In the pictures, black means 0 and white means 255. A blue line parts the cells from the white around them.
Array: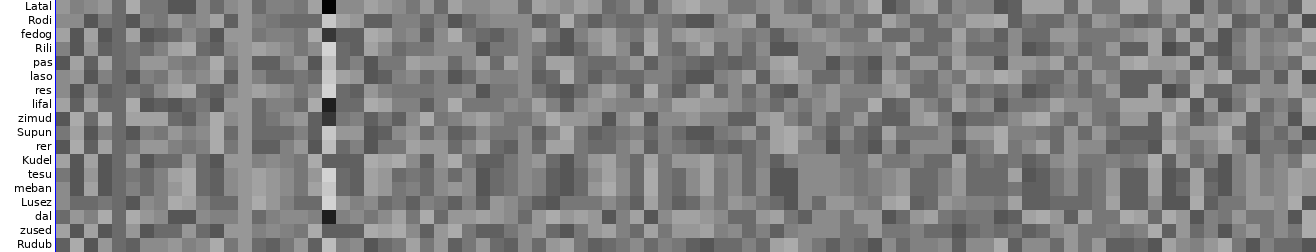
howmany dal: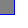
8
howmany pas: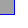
12
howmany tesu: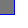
10

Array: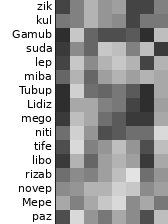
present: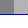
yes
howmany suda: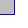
2
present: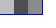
no

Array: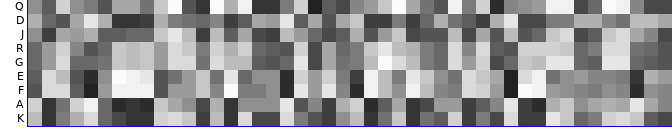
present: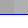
yes
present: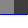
yes
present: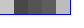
no
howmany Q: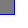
3

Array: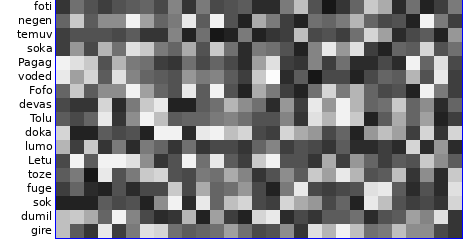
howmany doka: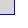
5
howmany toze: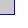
3
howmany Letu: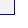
5

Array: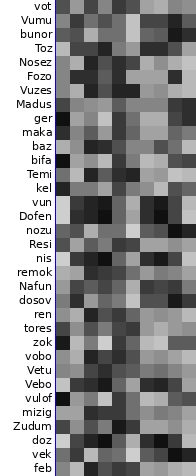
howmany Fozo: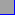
3
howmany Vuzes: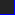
3
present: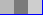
yes

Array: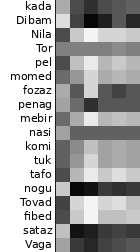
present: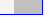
yes
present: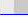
yes
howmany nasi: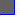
5
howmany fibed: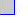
2

